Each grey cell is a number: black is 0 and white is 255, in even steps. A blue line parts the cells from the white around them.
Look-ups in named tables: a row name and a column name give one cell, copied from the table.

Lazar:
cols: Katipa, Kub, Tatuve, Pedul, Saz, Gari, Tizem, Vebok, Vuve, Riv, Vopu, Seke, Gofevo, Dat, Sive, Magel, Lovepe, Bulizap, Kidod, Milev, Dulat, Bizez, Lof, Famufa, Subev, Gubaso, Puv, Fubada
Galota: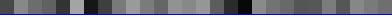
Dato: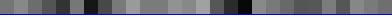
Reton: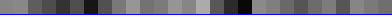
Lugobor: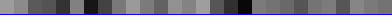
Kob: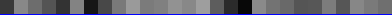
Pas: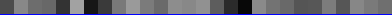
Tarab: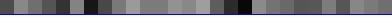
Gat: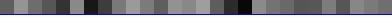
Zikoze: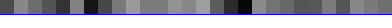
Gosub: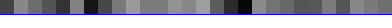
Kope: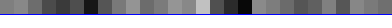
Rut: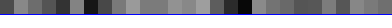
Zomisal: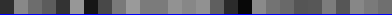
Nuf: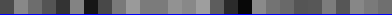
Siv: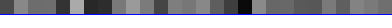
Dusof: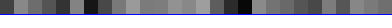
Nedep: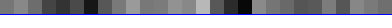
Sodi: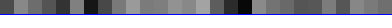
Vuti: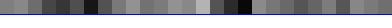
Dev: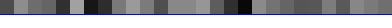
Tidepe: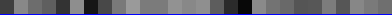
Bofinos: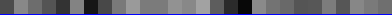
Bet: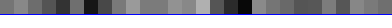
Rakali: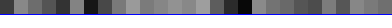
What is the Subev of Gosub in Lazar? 86
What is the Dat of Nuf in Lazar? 136
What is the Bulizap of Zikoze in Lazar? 8
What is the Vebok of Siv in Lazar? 45
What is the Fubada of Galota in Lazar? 111
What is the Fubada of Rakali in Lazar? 111
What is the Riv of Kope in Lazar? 148
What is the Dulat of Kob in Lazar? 105
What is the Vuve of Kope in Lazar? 121
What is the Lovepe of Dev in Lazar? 47
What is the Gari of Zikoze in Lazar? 131
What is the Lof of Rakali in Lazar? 76
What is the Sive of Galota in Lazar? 150
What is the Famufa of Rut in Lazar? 124

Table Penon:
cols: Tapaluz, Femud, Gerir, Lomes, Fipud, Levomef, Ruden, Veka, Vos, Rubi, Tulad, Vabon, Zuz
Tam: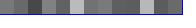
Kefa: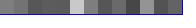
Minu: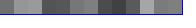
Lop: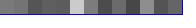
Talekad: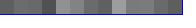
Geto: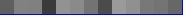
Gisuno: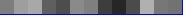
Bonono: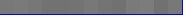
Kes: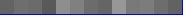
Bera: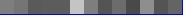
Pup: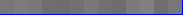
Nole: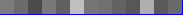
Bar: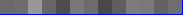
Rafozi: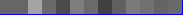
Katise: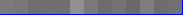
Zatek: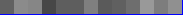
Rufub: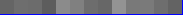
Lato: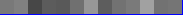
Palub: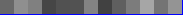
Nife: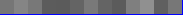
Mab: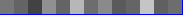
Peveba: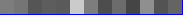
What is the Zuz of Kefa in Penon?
99
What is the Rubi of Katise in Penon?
105
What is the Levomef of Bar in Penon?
120
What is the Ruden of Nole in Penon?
117
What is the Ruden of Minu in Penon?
127
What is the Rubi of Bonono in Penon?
122
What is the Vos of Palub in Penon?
95
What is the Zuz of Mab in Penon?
109
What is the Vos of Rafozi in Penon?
96
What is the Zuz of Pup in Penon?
119
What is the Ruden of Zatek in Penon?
127
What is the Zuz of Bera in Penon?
100
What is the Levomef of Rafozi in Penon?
126
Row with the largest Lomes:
Mab

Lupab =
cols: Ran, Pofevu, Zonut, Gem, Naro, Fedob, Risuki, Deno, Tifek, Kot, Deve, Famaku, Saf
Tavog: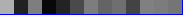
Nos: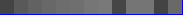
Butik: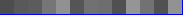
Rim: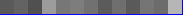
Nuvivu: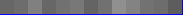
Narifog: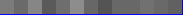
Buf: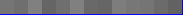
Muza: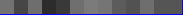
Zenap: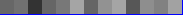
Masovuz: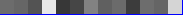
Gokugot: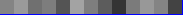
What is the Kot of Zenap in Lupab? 87
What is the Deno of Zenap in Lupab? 146
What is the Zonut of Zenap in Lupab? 51
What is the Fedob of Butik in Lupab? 85
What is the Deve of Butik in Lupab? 114
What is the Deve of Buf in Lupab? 117
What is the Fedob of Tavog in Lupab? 74
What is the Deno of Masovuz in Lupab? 96
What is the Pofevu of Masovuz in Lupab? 102

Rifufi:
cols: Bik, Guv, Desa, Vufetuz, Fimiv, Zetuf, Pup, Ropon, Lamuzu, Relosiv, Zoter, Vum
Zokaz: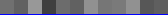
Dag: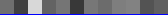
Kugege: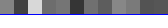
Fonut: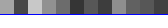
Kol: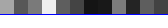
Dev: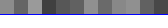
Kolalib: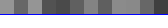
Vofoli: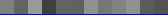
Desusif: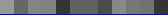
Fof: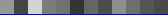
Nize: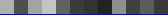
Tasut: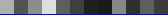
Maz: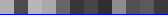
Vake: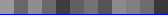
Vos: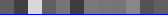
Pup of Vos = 121
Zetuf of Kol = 68
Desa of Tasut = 141
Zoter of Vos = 83
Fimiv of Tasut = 94
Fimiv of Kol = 94
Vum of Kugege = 86
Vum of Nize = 57
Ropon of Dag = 108
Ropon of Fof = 77
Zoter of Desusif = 113
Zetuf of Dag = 56
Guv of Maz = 75
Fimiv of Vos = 117
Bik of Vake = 153
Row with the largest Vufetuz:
Kol

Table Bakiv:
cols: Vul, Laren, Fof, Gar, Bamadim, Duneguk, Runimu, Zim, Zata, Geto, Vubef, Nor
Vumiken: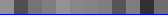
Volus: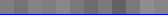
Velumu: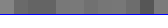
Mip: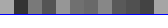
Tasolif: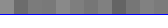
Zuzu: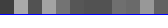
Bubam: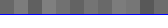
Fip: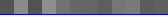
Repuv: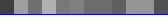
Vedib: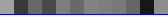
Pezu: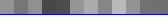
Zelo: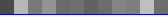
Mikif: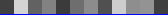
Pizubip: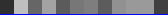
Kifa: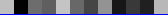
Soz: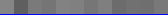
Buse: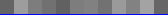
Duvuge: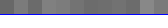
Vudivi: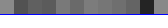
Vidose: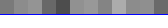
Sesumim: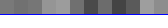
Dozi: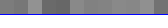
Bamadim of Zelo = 106
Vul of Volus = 127
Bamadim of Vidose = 77
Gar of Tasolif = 121
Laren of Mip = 51
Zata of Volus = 98
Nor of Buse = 102
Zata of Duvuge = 114
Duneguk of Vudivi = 106
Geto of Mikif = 142
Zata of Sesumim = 68
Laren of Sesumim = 113

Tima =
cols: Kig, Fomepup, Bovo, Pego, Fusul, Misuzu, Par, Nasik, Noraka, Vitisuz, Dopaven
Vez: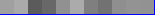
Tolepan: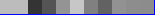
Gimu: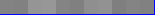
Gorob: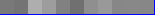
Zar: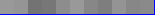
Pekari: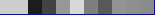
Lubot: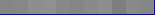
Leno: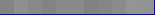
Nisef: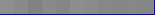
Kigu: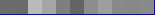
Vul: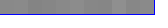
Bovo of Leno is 137
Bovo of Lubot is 142
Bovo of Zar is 115
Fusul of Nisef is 133
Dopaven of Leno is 147
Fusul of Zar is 141
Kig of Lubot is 133
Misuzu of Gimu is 128
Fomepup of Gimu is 129
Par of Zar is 135
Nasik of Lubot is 142
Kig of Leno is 132
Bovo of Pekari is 28
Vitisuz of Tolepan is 141
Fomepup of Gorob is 116
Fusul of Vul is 137
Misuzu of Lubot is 133
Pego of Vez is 104
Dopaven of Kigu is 138
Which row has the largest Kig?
Pekari

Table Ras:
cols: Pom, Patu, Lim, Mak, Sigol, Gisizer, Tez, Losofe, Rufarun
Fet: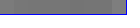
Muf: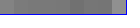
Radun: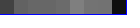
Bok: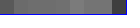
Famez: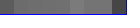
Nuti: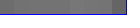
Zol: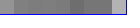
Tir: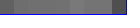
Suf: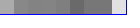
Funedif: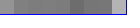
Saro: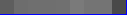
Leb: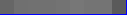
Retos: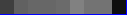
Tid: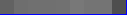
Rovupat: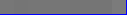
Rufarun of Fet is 126
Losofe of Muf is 117
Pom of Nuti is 109
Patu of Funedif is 128
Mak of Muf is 121
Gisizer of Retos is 129
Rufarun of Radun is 14
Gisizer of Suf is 106
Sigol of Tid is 113
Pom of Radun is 66
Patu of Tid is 110
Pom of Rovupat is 119
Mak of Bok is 110
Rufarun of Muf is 144
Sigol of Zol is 123
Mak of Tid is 112
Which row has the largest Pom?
Suf

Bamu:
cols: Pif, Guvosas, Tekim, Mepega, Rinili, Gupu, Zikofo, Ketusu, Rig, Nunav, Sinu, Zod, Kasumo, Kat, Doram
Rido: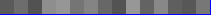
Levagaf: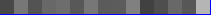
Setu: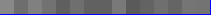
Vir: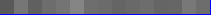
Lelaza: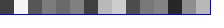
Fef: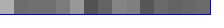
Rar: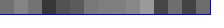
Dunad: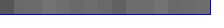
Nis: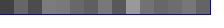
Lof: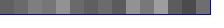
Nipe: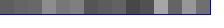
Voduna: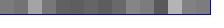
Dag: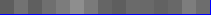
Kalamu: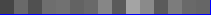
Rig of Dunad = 96
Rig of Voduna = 105
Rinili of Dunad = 110
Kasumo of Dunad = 105
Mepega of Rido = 142
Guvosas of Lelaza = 244
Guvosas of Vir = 118
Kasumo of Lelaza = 38
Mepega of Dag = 111
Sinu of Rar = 154
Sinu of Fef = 86
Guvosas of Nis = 102

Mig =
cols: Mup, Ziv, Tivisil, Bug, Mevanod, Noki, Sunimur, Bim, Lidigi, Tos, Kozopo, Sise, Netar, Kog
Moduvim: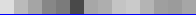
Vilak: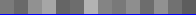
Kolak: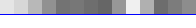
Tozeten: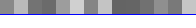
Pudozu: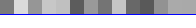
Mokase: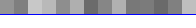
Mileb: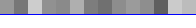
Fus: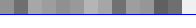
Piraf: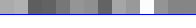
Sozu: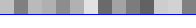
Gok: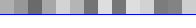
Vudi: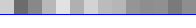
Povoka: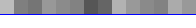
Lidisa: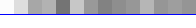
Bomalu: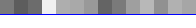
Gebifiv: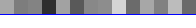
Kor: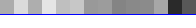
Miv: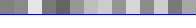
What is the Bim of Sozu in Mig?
106
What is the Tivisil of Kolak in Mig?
184
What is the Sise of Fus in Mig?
96
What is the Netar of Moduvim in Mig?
155
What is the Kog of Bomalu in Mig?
166
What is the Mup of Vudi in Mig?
207
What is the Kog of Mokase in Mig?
191
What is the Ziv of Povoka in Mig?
127
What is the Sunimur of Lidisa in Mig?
153

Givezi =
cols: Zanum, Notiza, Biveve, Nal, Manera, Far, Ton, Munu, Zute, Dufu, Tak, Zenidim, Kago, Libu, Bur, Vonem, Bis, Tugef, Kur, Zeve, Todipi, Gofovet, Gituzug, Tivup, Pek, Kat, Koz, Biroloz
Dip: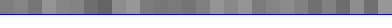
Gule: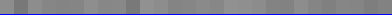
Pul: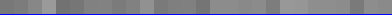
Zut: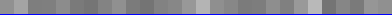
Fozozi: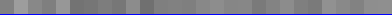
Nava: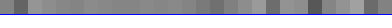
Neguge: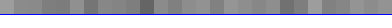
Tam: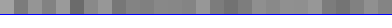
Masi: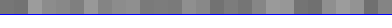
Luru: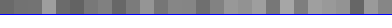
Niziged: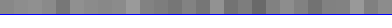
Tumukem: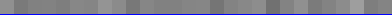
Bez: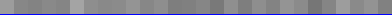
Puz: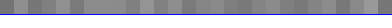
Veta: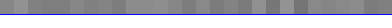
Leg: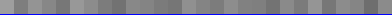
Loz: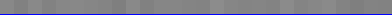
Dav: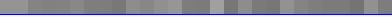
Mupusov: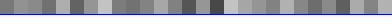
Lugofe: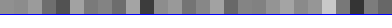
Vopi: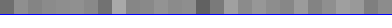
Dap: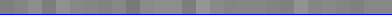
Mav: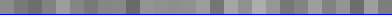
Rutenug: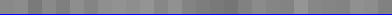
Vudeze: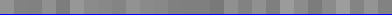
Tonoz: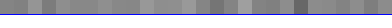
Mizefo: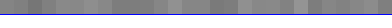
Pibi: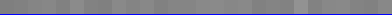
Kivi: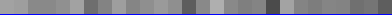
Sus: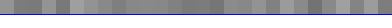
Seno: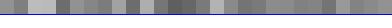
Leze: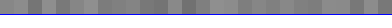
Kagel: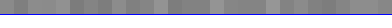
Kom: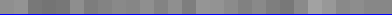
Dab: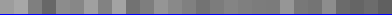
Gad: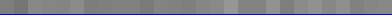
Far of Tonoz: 136
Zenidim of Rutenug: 135
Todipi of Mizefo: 130
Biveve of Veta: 129
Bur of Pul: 117
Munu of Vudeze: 136
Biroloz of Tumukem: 132

